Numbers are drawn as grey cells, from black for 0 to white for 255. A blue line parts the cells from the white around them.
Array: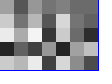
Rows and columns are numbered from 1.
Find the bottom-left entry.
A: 203
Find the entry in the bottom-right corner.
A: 76
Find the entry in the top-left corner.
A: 161
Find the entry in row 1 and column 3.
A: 151
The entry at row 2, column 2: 116
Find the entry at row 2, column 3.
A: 183
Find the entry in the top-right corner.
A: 107
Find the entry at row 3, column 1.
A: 235
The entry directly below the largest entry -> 64

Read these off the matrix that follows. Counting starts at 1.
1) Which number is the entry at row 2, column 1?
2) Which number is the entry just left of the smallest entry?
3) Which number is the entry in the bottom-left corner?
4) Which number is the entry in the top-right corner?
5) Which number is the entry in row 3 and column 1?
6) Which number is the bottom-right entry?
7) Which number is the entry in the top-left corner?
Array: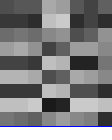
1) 56
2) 202
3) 117
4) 96
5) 108
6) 45
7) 78

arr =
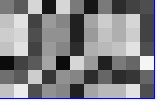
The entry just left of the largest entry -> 102
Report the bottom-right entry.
78
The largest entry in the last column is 245
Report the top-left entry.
122
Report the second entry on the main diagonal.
226
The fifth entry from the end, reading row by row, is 165
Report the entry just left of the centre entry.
133
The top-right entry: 78
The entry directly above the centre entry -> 32
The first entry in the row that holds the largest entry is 11
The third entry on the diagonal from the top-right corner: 175
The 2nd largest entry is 236
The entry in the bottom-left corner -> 194
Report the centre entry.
44
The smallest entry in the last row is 32

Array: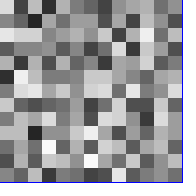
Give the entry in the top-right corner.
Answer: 145
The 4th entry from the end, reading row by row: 91
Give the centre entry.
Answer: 210
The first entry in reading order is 219
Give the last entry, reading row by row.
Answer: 112
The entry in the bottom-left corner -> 134
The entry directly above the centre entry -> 201
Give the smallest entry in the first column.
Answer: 47
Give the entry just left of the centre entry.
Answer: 145
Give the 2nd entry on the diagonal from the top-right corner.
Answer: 145
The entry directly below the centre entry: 67
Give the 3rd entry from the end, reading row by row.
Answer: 124
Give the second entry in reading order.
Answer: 67
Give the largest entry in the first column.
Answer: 230
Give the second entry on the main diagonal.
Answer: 100
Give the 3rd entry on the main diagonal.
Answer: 210
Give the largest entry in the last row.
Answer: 230

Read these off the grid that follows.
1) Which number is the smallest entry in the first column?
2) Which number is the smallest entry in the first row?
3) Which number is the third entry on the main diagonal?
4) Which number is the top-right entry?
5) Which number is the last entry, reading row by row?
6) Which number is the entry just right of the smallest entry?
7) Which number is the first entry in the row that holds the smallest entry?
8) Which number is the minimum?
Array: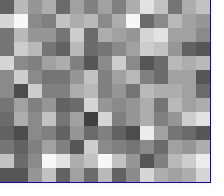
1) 86
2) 98
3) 150
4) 194
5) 214
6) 214
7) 107
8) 64
